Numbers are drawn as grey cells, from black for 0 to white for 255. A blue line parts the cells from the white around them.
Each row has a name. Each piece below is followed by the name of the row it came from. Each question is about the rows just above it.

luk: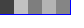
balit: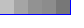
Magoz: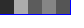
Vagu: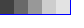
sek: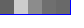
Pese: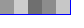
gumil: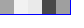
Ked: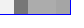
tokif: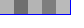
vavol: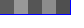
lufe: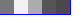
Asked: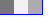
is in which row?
lufe
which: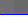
sek
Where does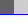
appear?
sek
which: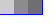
sek

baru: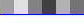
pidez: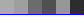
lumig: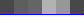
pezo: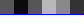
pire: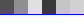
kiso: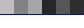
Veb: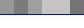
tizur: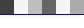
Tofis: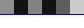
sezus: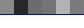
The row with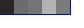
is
sezus
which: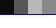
pezo

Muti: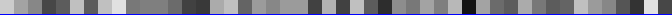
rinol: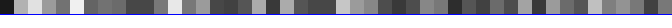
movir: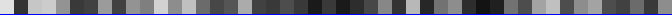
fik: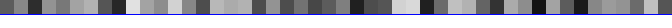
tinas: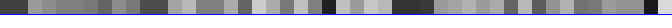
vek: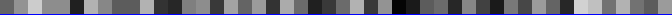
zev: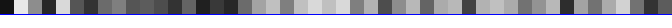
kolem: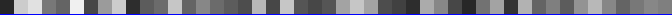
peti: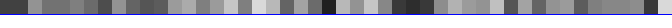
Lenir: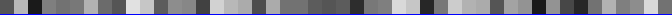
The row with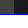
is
vek
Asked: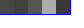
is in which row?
rinol
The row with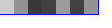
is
movir

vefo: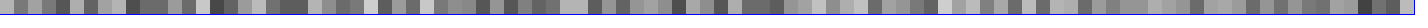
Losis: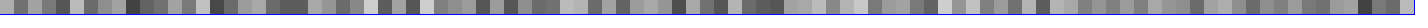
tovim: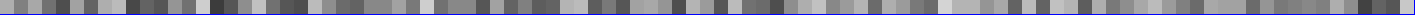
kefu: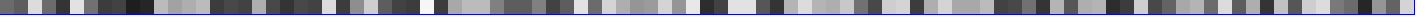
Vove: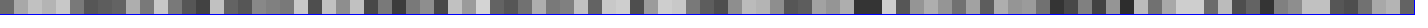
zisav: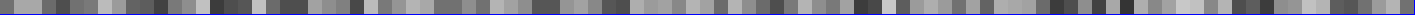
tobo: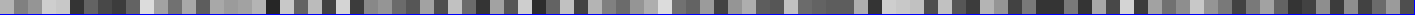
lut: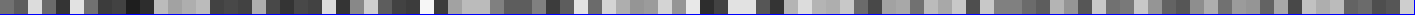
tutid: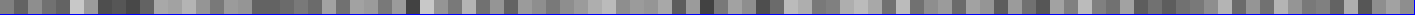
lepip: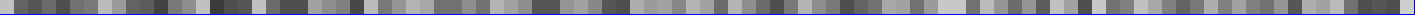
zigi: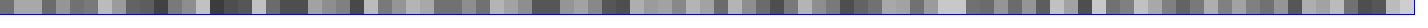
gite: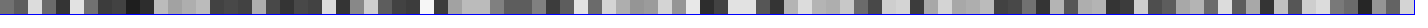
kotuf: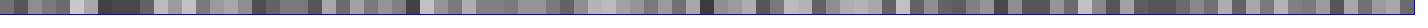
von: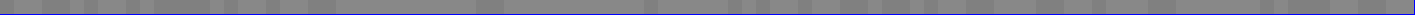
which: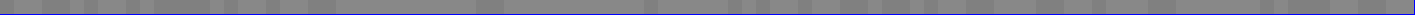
von
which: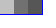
tovim
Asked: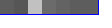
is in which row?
tobo
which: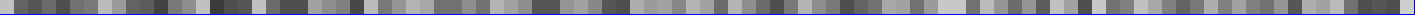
lepip
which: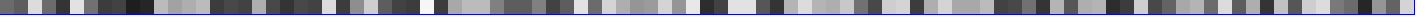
kefu
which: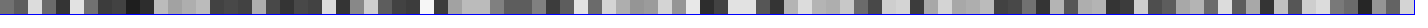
gite

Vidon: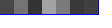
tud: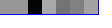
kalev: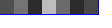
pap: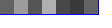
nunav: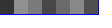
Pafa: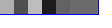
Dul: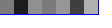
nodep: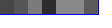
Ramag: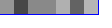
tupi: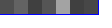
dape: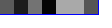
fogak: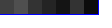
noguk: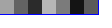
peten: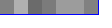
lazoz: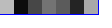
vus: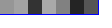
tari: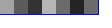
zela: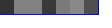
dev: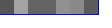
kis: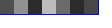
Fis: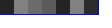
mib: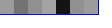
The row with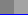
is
tud
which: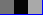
dape
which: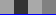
vus

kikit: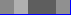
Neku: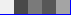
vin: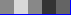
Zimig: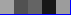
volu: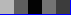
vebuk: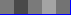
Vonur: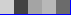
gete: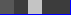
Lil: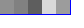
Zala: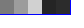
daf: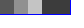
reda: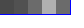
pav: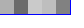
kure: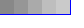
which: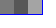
Neku
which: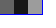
Zimig
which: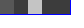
gete

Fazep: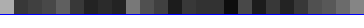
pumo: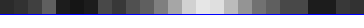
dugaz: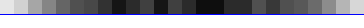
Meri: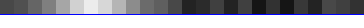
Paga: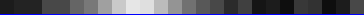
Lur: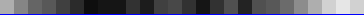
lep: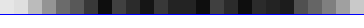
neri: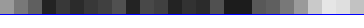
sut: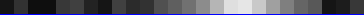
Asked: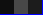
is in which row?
Fazep
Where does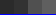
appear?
sut
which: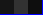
sut
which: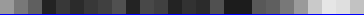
neri
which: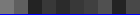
neri
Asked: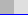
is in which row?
sut
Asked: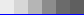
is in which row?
Meri

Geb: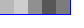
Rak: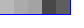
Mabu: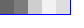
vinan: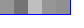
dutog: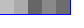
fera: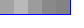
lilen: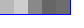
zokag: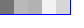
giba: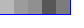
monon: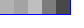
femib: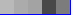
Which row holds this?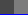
femib
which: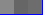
lilen
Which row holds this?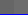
lilen
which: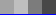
monon
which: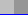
vinan
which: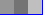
vinan

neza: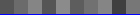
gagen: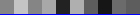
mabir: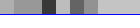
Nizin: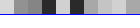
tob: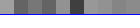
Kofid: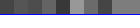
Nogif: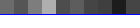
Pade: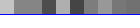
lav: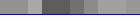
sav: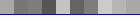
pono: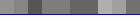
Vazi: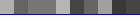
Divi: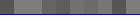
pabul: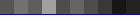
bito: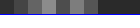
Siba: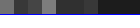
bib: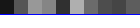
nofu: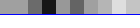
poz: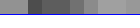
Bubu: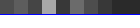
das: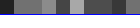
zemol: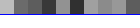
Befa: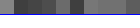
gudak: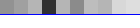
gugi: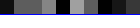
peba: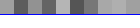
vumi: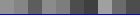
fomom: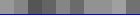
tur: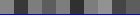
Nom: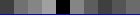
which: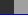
zemol
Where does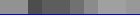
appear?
poz
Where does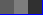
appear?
tur
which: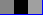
gugi
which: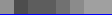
poz
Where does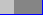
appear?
Pade

